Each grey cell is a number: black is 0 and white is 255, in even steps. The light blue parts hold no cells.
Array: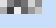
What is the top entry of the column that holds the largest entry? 89
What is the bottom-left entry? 169
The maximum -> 236
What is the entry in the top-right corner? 143

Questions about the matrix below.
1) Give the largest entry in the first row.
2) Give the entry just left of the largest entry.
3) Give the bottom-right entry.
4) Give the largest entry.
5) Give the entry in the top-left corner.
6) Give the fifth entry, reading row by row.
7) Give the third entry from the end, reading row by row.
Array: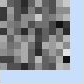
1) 200
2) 125
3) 170
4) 226
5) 184
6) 97
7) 81

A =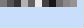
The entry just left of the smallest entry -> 67
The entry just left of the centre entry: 98

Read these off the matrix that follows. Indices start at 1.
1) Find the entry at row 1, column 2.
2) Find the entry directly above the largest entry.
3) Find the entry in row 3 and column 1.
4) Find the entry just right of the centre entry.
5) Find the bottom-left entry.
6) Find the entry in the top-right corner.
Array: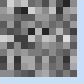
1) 210
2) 107
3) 138
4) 195
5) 138
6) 138

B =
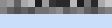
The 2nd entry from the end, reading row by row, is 113
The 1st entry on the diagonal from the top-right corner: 199
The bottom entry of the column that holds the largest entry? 127
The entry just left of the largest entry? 169
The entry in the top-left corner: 141
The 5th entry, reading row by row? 185

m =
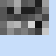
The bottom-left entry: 97
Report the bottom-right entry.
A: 198
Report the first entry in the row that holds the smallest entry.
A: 110
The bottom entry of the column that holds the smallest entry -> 60
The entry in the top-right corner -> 157
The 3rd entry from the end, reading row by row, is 97
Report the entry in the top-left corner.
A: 110
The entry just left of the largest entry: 110
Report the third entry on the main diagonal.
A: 60
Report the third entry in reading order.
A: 170

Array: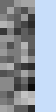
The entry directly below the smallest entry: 180
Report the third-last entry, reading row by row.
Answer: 94
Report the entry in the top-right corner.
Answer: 165
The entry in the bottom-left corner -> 165
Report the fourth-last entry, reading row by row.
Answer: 153
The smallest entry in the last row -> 41
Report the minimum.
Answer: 11
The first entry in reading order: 109
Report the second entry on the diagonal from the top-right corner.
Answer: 81
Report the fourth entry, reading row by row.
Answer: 165
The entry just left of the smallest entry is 81
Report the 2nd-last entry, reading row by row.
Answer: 94
